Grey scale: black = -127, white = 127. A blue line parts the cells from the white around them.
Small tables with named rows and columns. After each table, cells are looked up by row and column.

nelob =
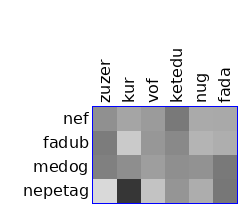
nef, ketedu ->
-6
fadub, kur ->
74
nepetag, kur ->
-73
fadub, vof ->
23
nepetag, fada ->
-8
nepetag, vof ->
67
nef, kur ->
37
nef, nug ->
42
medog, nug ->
18
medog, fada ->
-6

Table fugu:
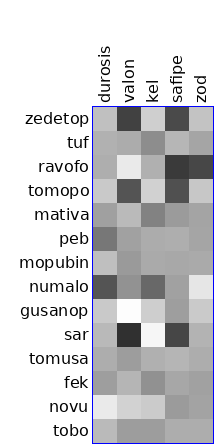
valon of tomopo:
-43
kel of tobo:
29
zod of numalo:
102
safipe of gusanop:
30
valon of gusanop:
125
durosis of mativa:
32
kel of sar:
118
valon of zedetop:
-62
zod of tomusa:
45
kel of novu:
75
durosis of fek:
30
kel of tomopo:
81
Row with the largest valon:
gusanop

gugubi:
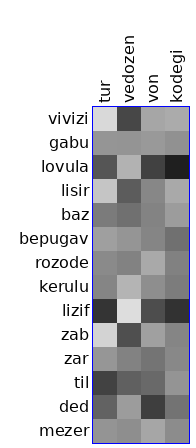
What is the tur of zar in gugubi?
22
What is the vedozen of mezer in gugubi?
14
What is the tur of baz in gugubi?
-4
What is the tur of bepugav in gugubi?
31
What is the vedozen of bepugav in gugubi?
21
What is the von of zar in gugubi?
-11
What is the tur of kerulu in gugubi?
5
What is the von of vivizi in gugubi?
38
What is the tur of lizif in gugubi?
-75
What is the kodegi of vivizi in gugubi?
43
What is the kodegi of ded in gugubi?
-12
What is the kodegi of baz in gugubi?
28
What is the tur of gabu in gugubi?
21
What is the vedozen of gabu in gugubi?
20
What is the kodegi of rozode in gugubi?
1

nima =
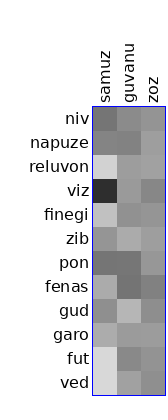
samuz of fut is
88
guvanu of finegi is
17
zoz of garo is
28
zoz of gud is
14
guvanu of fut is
9
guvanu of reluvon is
29
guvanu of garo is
27
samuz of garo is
44
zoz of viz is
7
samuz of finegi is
65
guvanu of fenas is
-11
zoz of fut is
19
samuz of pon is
-10
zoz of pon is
23
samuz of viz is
-81
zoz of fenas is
1
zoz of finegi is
21
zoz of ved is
15
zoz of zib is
30
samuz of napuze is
4

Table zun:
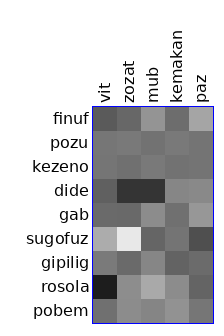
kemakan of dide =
6
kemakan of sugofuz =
-11
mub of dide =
-75
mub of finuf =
20
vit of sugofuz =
44
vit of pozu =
-9

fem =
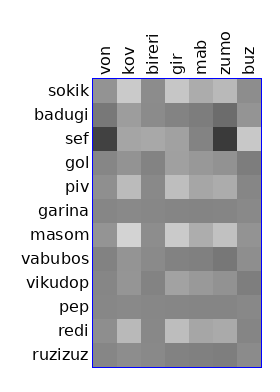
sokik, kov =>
74
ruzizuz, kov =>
13
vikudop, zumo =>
18
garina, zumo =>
5
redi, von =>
14
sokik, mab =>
44
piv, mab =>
38
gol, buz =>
-2

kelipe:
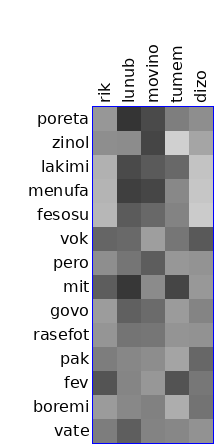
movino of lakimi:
-37
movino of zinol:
-58
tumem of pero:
23
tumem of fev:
-44
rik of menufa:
52
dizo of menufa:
70
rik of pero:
14
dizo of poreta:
14
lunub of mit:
-72
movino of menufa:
-57
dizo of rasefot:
18
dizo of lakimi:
67

